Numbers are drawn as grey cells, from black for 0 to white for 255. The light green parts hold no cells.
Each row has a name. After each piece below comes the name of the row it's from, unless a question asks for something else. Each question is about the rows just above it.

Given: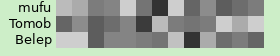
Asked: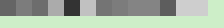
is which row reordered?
Belep
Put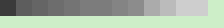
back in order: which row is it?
Tomob
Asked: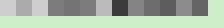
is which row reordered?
Tomob
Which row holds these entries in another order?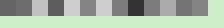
Belep
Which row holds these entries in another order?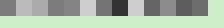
mufu
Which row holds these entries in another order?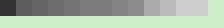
mufu
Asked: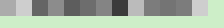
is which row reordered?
Tomob

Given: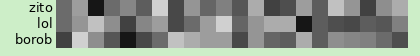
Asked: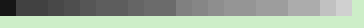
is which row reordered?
zito
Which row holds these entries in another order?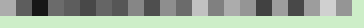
lol
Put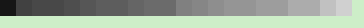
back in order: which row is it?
lol
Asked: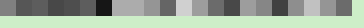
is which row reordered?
lol
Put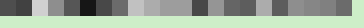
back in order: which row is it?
borob
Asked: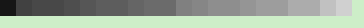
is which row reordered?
borob
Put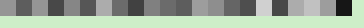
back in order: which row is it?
lol

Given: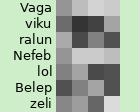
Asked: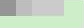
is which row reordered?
Nefeb
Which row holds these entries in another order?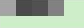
lol
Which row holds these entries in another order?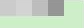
Vaga
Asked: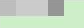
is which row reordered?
Nefeb
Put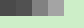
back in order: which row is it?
lol
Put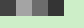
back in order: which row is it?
viku

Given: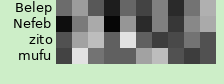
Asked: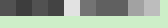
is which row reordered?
mufu
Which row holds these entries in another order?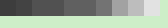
mufu
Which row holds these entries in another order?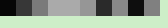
Nefeb

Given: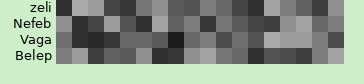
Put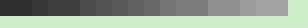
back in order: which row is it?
Belep
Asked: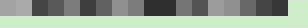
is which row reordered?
zeli
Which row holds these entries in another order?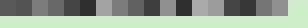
zeli
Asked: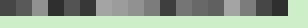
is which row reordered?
Nefeb

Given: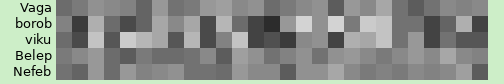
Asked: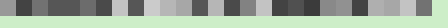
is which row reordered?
viku
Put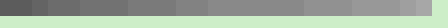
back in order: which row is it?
Vaga
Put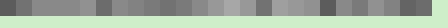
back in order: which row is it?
Vaga

